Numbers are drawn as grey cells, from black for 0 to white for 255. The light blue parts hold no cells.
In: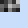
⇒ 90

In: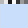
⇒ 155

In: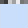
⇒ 132

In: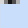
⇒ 122

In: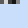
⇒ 91

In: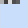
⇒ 93

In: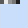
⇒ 118

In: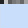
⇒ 119
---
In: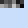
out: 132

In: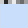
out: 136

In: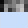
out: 102

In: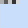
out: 202

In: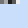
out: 32

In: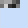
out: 166

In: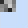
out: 172

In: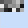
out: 152

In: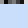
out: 62
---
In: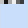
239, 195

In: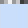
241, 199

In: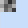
201, 188

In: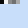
244, 169

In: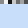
245, 200

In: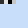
229, 198

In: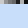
202, 177

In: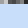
202, 160

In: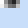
251, 239
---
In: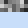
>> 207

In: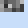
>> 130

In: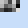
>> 207

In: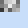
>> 222

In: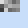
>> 104

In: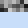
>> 50

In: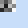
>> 135

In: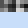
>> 143

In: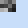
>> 81
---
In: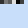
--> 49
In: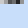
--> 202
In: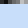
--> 45
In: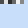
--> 76
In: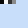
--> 7
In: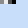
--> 139
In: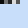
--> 10
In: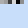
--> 173
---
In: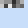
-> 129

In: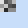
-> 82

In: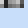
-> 138

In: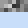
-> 141

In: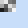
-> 221

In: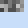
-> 193
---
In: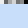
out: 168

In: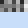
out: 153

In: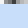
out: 117

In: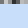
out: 149

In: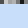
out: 163

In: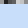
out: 83

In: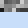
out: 116

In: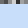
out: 146
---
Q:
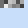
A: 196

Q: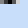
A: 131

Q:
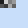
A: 168

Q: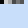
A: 170

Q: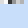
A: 220

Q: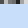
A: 191

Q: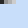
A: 176

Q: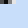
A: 130
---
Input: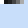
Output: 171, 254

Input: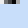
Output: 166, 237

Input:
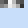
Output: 79, 131

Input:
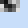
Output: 166, 193

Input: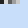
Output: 201, 33

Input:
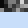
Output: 80, 138

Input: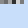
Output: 123, 137

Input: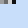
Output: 17, 158

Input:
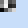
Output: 103, 4
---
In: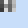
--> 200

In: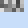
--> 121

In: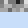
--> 135

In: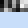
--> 87

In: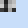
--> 46

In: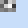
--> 130

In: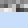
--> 103

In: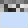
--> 173

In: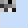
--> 22
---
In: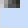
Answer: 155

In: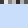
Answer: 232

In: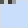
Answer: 212

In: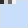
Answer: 213

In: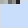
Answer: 186

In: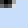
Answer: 3

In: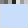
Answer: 101
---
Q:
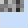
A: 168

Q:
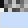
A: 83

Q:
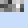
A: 158

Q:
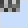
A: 159

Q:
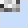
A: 103

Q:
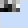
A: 31

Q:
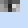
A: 50

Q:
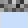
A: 116

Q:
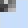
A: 93
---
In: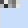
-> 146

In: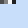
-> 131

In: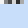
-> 213

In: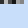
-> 21

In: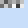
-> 177

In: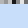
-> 135

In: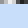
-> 79

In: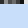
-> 61

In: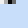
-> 172
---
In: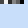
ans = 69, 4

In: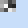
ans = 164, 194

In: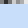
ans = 129, 232

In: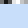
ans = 116, 170

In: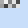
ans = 172, 226

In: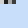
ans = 209, 60

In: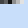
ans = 67, 226

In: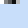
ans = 254, 186

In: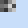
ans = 89, 195
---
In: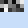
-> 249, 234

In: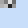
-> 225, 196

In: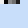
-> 238, 138

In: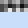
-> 229, 215

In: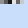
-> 228, 202

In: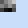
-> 198, 161
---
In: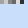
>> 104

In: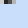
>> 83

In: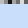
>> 96

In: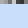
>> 67

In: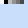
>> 73

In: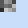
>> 71
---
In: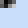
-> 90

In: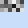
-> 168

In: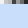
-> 241

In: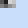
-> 128

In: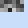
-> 174

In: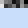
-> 229

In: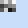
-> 91
